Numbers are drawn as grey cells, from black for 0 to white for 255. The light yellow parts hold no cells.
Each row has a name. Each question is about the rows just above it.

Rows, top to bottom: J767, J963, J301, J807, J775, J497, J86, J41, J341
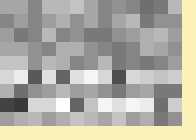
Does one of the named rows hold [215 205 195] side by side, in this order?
yes
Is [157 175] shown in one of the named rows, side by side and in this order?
yes
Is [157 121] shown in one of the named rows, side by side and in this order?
yes
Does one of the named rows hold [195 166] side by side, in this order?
yes
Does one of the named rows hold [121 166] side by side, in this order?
no
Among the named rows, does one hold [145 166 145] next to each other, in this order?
no
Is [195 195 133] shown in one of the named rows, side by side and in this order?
no

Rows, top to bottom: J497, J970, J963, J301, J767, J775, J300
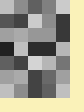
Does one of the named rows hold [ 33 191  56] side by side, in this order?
no
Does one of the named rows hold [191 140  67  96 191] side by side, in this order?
yes
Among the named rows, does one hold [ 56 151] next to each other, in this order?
no
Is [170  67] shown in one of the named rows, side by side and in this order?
yes

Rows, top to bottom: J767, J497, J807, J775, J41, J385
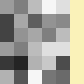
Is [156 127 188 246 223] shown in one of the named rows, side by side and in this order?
yes
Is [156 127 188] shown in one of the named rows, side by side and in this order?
yes
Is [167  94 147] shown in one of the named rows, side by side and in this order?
yes
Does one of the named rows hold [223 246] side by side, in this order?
no

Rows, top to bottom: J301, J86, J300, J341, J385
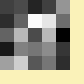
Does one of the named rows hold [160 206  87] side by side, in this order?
yes
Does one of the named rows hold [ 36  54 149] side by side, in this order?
no
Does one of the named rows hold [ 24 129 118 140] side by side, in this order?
yes

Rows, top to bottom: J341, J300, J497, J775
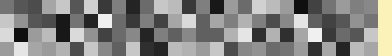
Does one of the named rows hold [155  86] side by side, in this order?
no
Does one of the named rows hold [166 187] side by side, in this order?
no
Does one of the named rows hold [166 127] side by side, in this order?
yes
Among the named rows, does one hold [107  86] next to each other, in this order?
yes
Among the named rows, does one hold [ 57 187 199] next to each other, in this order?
no
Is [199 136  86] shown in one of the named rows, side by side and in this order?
no

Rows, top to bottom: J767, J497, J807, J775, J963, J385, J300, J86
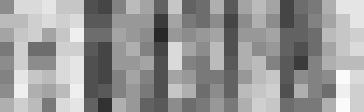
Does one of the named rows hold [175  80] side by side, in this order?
no
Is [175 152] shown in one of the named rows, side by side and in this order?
yes
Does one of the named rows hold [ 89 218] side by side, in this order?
no
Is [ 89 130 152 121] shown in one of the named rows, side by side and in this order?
yes
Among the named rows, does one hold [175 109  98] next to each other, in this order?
no
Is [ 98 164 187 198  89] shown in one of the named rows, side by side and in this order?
no
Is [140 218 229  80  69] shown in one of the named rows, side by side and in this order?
yes

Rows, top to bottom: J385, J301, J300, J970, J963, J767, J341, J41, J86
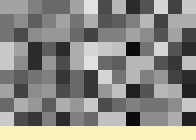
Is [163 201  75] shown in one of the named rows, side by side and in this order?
no
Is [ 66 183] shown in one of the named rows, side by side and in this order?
no
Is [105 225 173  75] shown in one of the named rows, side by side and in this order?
no
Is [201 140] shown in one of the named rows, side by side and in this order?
yes
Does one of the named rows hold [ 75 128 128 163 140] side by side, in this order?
no

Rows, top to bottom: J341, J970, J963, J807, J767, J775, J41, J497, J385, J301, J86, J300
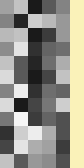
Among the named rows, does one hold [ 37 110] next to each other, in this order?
yes
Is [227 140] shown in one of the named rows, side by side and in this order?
no

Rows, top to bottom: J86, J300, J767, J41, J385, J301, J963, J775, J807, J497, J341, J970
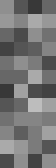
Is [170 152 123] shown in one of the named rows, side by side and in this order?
yes
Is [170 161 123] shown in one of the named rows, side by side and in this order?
no
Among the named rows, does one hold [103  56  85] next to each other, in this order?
no
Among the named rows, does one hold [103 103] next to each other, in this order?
yes
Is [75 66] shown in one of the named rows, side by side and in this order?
yes

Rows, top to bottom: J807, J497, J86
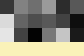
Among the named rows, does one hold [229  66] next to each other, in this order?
yes
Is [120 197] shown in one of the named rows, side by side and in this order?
yes
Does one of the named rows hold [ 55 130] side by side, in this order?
yes
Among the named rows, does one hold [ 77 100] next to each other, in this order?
no
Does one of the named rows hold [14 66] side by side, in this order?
no
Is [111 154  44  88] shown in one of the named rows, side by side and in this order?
yes
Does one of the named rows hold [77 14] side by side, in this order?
no

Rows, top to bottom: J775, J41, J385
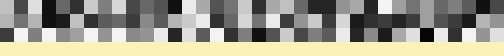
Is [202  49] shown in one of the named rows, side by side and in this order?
yes
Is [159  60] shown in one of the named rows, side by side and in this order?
no

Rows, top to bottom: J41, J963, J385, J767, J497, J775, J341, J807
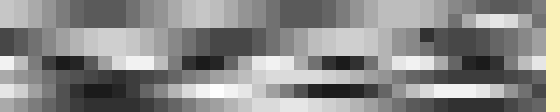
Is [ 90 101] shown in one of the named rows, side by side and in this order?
yes
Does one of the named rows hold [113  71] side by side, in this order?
yes
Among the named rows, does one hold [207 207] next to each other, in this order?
yes

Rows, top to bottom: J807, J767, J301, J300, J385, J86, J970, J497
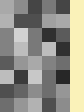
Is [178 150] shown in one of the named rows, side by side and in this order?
no
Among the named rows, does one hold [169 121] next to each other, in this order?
no
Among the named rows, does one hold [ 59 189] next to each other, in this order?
no
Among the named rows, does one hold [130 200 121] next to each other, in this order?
no
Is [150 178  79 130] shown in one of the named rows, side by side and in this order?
no
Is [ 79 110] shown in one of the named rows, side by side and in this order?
no

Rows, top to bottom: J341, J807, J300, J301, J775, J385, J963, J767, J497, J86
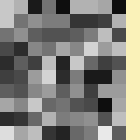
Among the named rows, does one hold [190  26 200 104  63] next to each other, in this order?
no
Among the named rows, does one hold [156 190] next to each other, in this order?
yes

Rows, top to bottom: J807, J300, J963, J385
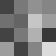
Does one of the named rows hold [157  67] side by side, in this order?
yes
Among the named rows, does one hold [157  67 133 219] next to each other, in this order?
yes
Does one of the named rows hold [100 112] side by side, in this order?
no
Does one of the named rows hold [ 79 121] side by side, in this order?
no
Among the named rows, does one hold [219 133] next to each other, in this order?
no

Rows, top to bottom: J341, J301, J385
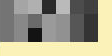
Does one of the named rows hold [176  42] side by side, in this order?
yes
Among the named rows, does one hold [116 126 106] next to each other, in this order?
no
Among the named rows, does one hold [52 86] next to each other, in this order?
no
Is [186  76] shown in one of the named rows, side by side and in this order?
yes
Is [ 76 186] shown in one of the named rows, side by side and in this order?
no
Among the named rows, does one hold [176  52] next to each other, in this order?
no

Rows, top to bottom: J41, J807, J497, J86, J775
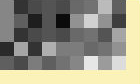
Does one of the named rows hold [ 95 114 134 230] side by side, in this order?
yes
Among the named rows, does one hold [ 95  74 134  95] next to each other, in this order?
no
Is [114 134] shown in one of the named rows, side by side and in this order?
yes
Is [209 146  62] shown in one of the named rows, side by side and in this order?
yes
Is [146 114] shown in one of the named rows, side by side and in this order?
no
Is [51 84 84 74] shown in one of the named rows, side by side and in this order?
no

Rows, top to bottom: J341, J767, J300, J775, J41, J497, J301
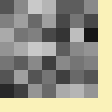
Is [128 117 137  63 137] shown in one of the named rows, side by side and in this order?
no
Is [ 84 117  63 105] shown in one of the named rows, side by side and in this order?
yes

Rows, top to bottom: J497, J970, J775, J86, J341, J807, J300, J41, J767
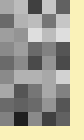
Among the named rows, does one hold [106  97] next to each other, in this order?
yes
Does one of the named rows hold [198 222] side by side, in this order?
no
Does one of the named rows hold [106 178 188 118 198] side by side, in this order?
yes
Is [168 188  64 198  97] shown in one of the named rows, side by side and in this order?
yes
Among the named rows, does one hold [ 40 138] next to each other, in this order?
no
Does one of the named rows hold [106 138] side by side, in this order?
yes

